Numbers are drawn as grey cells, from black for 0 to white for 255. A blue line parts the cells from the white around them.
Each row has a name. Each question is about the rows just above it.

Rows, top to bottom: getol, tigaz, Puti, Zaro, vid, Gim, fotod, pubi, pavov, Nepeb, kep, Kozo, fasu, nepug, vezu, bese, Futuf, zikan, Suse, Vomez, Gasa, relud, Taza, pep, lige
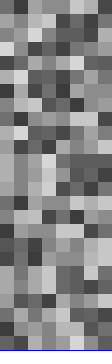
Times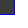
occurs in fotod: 2
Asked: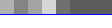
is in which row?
Kozo
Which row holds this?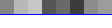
pubi
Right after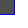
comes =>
[105]
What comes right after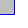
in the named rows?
[72]
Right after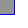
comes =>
[85]
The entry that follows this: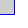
[78]

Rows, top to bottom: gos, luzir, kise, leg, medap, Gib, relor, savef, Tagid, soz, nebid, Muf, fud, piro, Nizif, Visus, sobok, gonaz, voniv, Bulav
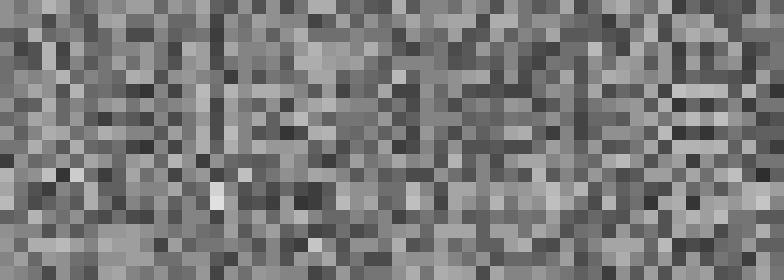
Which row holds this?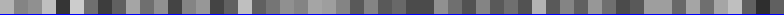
fud
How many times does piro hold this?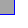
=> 7
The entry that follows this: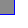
[158]
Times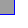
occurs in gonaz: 5

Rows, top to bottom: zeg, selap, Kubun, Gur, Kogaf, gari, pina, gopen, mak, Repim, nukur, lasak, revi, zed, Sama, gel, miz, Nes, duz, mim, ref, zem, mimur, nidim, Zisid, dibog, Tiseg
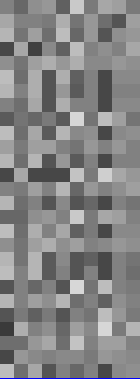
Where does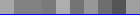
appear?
selap
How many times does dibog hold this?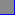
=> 4
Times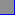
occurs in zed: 1
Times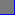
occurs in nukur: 1
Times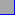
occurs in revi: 2

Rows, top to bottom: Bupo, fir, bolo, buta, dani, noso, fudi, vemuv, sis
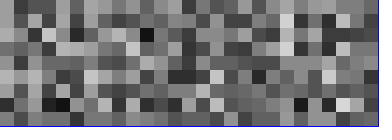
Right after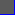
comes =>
[60]
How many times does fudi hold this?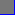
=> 1
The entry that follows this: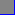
[126]

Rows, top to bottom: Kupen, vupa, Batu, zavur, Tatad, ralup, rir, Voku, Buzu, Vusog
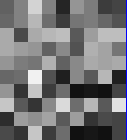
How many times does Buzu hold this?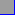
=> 2
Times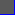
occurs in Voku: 2
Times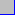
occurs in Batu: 3

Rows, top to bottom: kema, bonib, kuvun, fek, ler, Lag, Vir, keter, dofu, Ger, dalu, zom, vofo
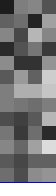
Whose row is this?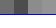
vofo
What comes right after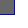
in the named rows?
[161]
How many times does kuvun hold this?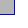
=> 1

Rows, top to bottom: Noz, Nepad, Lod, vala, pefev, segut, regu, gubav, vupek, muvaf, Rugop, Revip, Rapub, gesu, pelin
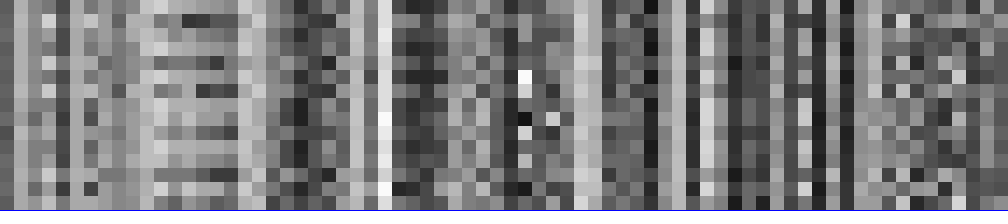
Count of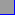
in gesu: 7
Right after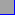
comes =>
[86]
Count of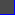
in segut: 6
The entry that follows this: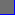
[98]

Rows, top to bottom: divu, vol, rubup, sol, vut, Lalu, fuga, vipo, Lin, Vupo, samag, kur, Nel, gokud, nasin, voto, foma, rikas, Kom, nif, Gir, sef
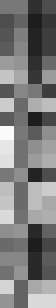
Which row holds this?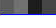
Lin
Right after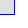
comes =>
[113]
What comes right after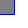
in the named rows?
[35]

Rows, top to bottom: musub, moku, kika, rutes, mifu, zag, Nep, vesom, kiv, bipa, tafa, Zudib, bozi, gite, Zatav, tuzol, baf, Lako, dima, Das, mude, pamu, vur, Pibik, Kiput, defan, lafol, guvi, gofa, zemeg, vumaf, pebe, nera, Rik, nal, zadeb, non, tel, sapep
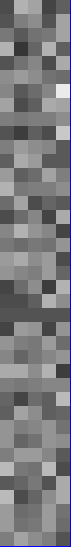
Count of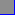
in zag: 2
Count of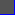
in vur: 5

